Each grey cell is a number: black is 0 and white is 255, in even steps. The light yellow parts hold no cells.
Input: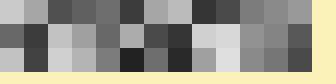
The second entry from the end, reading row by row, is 118
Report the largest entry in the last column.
153
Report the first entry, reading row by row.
202
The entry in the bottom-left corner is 194
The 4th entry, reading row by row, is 96
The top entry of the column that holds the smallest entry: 60
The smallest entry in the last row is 34
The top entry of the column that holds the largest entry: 74
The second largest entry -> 216
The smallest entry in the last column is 74
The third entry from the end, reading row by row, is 138
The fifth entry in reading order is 110

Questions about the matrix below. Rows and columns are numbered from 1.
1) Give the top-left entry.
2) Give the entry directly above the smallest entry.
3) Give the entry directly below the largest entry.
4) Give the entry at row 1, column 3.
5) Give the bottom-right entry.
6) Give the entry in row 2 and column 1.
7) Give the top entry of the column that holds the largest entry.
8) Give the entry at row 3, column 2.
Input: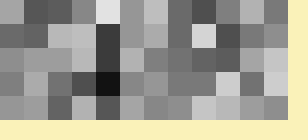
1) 165
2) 59
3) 59
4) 92
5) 142
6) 106
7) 226
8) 157
